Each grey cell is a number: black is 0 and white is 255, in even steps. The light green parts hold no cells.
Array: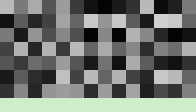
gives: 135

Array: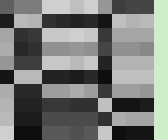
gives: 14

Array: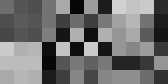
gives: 182

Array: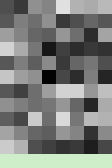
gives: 178

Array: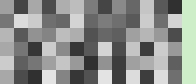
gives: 76

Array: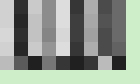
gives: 91
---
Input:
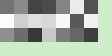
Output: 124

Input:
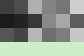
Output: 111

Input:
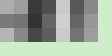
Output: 202

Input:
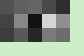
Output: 38

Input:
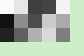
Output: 176

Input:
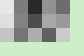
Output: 174

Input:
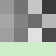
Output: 123

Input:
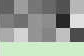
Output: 133

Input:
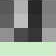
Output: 74

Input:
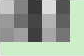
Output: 62
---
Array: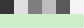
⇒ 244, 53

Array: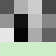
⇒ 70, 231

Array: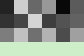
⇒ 91, 125

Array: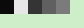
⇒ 123, 10

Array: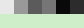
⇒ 44, 232

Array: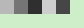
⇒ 70, 184
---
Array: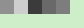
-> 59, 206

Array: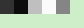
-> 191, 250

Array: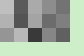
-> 164, 191

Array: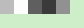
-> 95, 253

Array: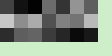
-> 81, 199

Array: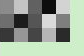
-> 85, 218
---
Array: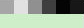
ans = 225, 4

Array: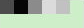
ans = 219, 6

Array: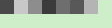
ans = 200, 59

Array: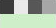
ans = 233, 59

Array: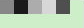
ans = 215, 26

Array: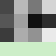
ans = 234, 16

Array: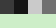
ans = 202, 21

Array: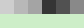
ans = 206, 53

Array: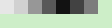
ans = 230, 18
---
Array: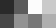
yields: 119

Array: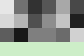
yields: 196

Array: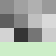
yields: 192

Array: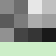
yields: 172

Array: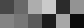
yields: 167

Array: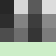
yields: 61

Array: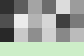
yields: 64

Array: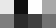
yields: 64

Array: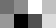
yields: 80

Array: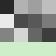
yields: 88
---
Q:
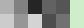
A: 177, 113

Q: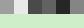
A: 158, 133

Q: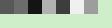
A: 88, 157

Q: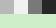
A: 184, 39

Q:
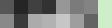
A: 86, 99

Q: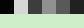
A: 4, 33

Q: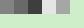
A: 131, 166

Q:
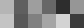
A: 181, 59

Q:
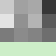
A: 202, 110

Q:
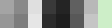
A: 164, 197
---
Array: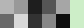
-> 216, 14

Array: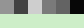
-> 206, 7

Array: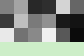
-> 240, 11

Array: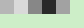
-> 217, 41

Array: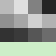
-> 223, 36

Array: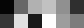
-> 253, 5

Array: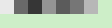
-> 233, 54
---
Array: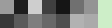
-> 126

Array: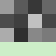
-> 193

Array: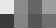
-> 86

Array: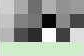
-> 116

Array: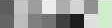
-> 128

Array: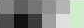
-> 59
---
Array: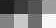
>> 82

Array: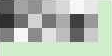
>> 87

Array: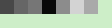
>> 102

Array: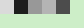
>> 152

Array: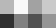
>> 129

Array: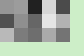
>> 81
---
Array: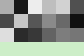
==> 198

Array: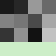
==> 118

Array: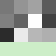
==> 99

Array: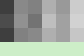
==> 145

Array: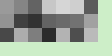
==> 64

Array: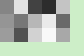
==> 119

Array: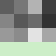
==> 88

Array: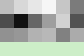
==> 17

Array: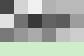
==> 114

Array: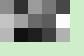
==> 161
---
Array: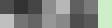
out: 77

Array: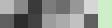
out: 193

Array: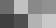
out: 179

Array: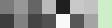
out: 87

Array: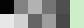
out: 157

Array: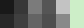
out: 78

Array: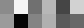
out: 90

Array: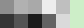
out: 99

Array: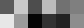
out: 34

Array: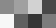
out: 53
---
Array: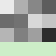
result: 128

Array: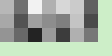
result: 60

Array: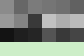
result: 84

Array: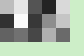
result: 71

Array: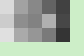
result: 150

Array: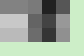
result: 108
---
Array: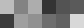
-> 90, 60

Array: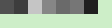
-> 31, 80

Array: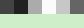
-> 101, 67

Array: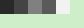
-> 242, 41

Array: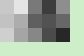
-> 142, 207

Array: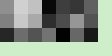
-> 96, 38

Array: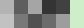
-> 65, 194

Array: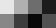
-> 28, 135
